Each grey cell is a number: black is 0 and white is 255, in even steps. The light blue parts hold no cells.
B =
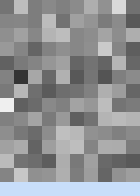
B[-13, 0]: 116
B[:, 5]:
[139, 160, 135, 135, 101, 88, 114, 163, 95, 184, 190, 121, 125]
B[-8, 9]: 139
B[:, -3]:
[145, 123, 164, 202, 100, 84, 175, 189, 180, 140, 173, 105, 101]
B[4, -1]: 103
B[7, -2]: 116
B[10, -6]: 181
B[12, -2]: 146
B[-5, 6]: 114
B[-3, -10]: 161
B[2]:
[143, 161, 135, 180, 189, 135, 141, 164, 141, 174]
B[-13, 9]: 113
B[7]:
[239, 96, 107, 137, 128, 163, 151, 189, 116, 123]
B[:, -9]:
[189, 134, 161, 133, 122, 52, 183, 96, 137, 120, 171, 115, 199]
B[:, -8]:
[125, 125, 135, 100, 132, 167, 111, 107, 164, 107, 99, 109, 144]
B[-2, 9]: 89
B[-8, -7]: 105
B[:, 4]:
[128, 114, 189, 143, 161, 177, 110, 128, 153, 191, 181, 173, 175]
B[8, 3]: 122
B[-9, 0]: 97
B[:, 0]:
[116, 133, 143, 153, 97, 130, 121, 239, 128, 142, 161, 187, 132]
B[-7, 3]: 91
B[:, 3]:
[137, 188, 180, 130, 150, 105, 91, 137, 122, 141, 158, 93, 148]
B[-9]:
[97, 122, 132, 150, 161, 101, 115, 100, 181, 103]
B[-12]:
[133, 134, 125, 188, 114, 160, 148, 123, 139, 89]

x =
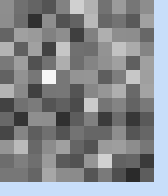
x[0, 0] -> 142
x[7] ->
[66, 113, 123, 84, 96, 75, 202, 117, 132, 99, 121]
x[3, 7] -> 147
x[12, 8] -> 78
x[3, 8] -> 194
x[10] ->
[149, 186, 104, 140, 160, 101, 83, 155, 158, 141, 119]
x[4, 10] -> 160
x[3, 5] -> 112
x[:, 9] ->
[118, 89, 141, 171, 95, 199, 105, 99, 55, 85, 141, 102, 42]
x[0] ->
[142, 112, 100, 84, 130, 208, 178, 114, 155, 118, 141]
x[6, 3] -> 118
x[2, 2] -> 154
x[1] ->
[141, 109, 48, 142, 82, 99, 185, 103, 115, 89, 161]
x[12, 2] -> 101
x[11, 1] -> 127
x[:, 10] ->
[141, 161, 103, 132, 160, 159, 163, 121, 89, 102, 119, 58, 93]
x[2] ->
[100, 160, 154, 129, 142, 63, 129, 175, 142, 141, 103]
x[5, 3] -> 246
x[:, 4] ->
[130, 82, 142, 198, 174, 119, 119, 96, 48, 83, 160, 90, 140]
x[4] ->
[121, 158, 81, 114, 174, 110, 132, 145, 160, 95, 160]
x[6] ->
[180, 137, 64, 118, 119, 84, 135, 150, 175, 105, 163]
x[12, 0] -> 119
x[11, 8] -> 98

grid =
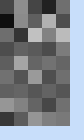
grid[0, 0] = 71
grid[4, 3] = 114
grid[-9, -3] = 69
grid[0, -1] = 111
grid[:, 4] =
[111, 77, 187, 124, 101, 111, 85, 112, 121]
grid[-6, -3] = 90
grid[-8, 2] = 95
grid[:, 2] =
[69, 95, 193, 90, 101, 154, 86, 100, 149]
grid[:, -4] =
[142, 139, 52, 98, 165, 84, 101, 130, 92]
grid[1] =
[15, 139, 95, 177, 77]

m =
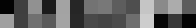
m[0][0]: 3
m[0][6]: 115
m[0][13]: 93
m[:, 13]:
[93, 4]
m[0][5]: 38
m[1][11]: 7
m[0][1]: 63
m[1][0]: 160
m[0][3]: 27
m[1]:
[160, 64, 112, 90, 164, 40, 73, 68, 75, 110, 205, 7, 56, 4]

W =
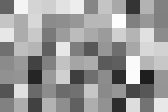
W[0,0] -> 99
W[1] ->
[197, 172, 216, 139, 142, 151, 183, 184, 253, 128, 151, 128]
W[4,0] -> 139
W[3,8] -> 110
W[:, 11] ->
[129, 128, 140, 210, 199, 150, 149, 232]
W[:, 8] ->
[168, 253, 208, 110, 95, 45, 150, 45]
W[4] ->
[139, 153, 66, 129, 194, 165, 172, 90, 95, 250, 182, 199]
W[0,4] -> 226
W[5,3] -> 154
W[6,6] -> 198
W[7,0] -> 129
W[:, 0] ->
[99, 197, 231, 112, 139, 145, 84, 129]
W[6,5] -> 113
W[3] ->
[112, 190, 181, 95, 232, 126, 87, 150, 110, 167, 216, 210]
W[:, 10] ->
[179, 151, 225, 216, 182, 30, 87, 115]
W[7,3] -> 179

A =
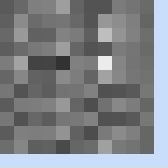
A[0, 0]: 90
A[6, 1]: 83
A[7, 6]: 78
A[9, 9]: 127
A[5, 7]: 162
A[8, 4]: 118
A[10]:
[109, 134, 94, 97, 74, 102, 108, 160, 121, 115, 103]
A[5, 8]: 135
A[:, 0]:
[90, 95, 104, 93, 124, 102, 118, 91, 119, 91, 109]
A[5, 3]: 95
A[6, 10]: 119
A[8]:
[119, 82, 103, 92, 118, 120, 130, 81, 82, 89, 119]
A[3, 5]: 102
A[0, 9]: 116
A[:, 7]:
[83, 151, 190, 88, 236, 162, 81, 113, 81, 122, 160]
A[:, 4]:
[158, 117, 130, 158, 50, 138, 115, 152, 118, 147, 74]
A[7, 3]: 129
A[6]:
[118, 83, 101, 93, 115, 116, 129, 81, 83, 89, 119]
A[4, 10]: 110
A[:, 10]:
[106, 101, 110, 106, 110, 114, 119, 102, 119, 102, 103]
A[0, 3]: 129
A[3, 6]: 83
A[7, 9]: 124
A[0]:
[90, 104, 127, 129, 158, 99, 83, 83, 123, 116, 106]
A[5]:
[102, 135, 98, 95, 138, 125, 100, 162, 135, 118, 114]
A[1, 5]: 104

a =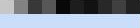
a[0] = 199
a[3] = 87
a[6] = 18
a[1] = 130

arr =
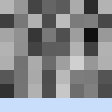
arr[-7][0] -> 182
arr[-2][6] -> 123
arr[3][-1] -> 178
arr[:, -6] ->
[68, 177, 54, 67, 171, 169, 177]
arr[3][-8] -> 179
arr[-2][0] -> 87
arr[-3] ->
[175, 115, 171, 108, 159, 208, 151, 176]
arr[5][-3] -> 125
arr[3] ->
[179, 143, 67, 93, 94, 178, 65, 178]
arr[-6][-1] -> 72
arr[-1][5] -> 109
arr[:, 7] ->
[179, 72, 153, 178, 176, 84, 75]
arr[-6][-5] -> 76
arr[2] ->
[165, 145, 54, 121, 79, 158, 16, 153]
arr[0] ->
[182, 151, 68, 101, 91, 171, 43, 179]

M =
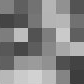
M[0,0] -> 129
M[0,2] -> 114
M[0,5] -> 83
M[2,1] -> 189
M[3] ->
[88, 71, 93, 136, 167, 186]
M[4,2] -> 155
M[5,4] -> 132
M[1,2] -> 118
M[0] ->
[129, 95, 114, 181, 145, 83]
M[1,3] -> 180
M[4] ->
[96, 151, 155, 145, 79, 67]
